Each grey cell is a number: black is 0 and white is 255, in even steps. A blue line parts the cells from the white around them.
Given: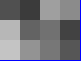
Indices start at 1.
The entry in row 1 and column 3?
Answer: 159
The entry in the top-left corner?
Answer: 80
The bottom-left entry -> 196
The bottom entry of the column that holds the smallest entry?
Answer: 147

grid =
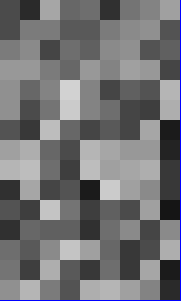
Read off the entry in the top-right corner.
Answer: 160
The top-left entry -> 75
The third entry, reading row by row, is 166
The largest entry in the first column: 181
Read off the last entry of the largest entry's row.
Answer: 181
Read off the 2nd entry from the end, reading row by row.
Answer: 131
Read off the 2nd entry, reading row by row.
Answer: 42
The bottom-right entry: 42
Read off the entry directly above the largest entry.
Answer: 103
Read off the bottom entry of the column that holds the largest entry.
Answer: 83
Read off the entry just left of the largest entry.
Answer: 131
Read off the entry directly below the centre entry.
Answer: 189
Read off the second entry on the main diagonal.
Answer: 123
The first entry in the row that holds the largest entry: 144
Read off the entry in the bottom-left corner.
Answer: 144
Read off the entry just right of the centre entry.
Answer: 166
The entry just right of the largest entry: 131
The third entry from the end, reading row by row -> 160
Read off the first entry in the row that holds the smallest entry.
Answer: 83
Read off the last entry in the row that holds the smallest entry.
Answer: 21
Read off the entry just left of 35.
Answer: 152
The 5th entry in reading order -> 110
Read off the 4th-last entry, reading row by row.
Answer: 181
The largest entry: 210
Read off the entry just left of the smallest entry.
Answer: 160

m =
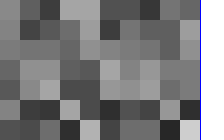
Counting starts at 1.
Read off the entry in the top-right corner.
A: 102
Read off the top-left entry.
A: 137
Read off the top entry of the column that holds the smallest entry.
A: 116
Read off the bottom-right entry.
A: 206
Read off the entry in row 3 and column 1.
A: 123
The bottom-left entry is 81
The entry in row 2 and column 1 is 131
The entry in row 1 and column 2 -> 95
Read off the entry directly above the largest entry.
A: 47
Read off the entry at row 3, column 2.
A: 116
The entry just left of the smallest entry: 109
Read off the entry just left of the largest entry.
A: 39
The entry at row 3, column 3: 116
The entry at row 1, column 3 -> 61

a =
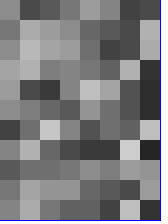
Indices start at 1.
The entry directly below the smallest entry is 148
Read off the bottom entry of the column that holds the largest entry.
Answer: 190
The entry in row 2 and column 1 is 119
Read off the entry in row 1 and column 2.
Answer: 74
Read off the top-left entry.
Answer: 140
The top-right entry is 74
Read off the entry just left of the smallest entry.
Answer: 205
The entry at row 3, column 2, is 184
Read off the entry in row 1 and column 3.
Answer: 89
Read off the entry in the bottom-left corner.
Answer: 132
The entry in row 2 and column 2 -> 171
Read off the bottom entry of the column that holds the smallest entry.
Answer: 51
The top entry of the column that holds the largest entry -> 66
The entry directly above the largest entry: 97
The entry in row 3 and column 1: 140
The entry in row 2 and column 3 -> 156
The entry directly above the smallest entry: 190

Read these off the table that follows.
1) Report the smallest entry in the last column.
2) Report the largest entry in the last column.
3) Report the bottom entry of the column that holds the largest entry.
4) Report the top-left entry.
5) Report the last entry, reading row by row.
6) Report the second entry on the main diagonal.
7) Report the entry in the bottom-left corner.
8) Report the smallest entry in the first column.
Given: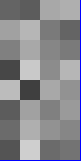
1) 100
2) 182
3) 207
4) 100
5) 115
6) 182
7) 84
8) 71

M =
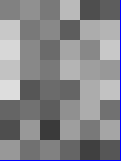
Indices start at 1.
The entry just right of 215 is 136
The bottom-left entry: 152
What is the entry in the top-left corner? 129
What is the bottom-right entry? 86
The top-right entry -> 93
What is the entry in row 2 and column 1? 200
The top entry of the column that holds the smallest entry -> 121
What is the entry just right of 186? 78
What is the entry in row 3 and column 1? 215
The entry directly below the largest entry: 101
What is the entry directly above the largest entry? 194
